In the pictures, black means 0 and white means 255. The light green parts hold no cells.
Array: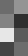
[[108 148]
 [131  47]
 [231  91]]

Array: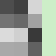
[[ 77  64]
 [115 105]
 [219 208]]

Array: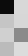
[[ 11 216]
 [197 215]
 [208 138]]

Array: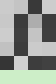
[[203 196]
 [200  60]
 [205  63]]

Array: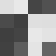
[[223 232]
 [ 75  64]
 [ 63  68]]

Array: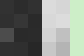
[[50 44]
 [48 54]
 [76 42]]

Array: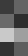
[[ 59 100]
 [106  46]
 [201 159]]
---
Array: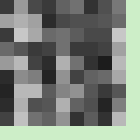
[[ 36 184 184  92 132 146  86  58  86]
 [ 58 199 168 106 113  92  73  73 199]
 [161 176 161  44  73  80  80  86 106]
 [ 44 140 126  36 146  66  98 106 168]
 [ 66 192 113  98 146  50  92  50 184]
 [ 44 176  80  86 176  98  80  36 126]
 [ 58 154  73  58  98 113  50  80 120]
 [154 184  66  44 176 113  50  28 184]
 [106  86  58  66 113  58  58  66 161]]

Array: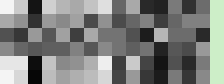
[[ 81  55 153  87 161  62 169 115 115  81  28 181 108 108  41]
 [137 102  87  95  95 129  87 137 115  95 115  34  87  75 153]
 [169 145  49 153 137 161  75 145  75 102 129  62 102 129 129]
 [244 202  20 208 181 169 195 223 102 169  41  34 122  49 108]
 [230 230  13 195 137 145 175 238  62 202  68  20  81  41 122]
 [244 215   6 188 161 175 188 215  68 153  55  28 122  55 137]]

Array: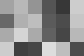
[[104 176 190  91  76 198]
 [170 213 170  97  70 184]
 [163 184 148  84  55 205]
 [205  63  70 221 190  76]]

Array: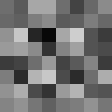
[[125  43 180 199  75  43 110 173]
 [110  90 167 167 110  67 104 139]
 [154 161 139  51 132 161  83  75]
 [104  96 125 139  90  96 125 104]
 [132 146 118  96 118 125 146 118]
 [ 59  67 110 154  67  90 132  59]
 [146 173  75  51 154 180  90  83]
 [146 199  37   8 167 206  83  59]]

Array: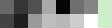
[[ 67  31 154 190 183 205 255]
 [103  53  81 168   5 111 132]]

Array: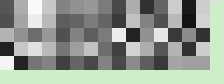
[[ 86 173 250 199 131 145 152 123  72 173  49 101 205  27 205]
 [ 80 165 237 185  93 101 123 101  57 193 131  80 185  19 211]
 [ 34 199 224 185 117 159 193 109  64 211 173  86 179  49 205]
 [244  34 117 131  64 101  72 131  72 139  93  57 165 159 159]
 [179 145 109 152  80 131  93 123 237  34 145 231  57 139  49]]

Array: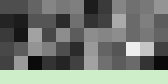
[[ 58  22 162  72 141  92 141 133 141 106 120 100]
 [ 72  92 148 127  78  43 154 100  85 238 197  65]
 [ 78  78 100 133 120 127  28  58 133 112 120 148]
 [ 36  28  85  85  43 112  51  65 170 106 127  92]
 [ 65 154  10  51  36  65 162 112  92 106  51  10]]

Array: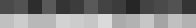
[[192 204 184 184 210 204 198 218 171 178 198 164 192 178]
 [ 74  82  45  89  52  60  89  67  60  38  67  74  82  52]]
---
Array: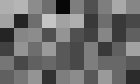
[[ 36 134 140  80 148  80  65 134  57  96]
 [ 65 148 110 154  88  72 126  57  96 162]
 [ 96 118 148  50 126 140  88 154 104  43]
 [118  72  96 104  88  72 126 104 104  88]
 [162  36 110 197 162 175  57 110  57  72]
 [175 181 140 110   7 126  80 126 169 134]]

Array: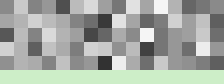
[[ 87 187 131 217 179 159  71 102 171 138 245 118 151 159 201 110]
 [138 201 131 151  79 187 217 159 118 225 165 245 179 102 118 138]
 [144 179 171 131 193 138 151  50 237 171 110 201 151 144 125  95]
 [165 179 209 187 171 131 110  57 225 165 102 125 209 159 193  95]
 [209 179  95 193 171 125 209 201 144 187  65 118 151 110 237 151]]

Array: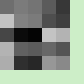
[[ 70  11   4 195 179]
 [110 123 116  91  55]
 [173  47  39 151 137]
 [179  97  91 103  84]
 [195 130 123  78  63]]

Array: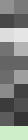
[[ 59  79]
 [ 71  86]
 [ 92  52]
 [100 100]
 [108 159]
 [115 179]
 [139  65]
 [145 121]
 [221 229]]

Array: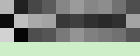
[[ 12 191 169 163  56  63  48  41  48 163]
 [183  33  71  91 134 155 134 141 113  78]
 [210   5  78  85 121 148 128 121 113  85]]

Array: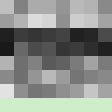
[[ 25 104  75  83  53  60  46  32]
 [ 32  60  53  60  67  32  38  75]
 [137 111 149 185 156 117 129 137]
 [156 179 220 213 143 205 197 163]
 [179 111 129  90  97 123 163 123]
 [191 129 171 171 149 185 179 137]
 [226 143 117 123 143 156 197 163]]

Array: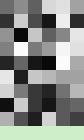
[[ 15 204  56  22  90 102]
 [ 36 102  22   9 251 170]
 [ 49 204  75  22 238  42]
 [108 140  96 216 224 162]
 [128 251 122 155 245 224]
 [147   9 198  96 134 230]
 [176  82  30 210  90  63]
 [210 122  56  36 114 183]
 [230  30 198 183 162 162]]
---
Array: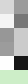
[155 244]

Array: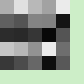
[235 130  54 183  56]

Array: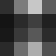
[92 63 57 42]

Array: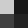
[24 65]

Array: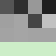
[ 31  69 165]

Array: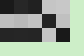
[200  35  37]
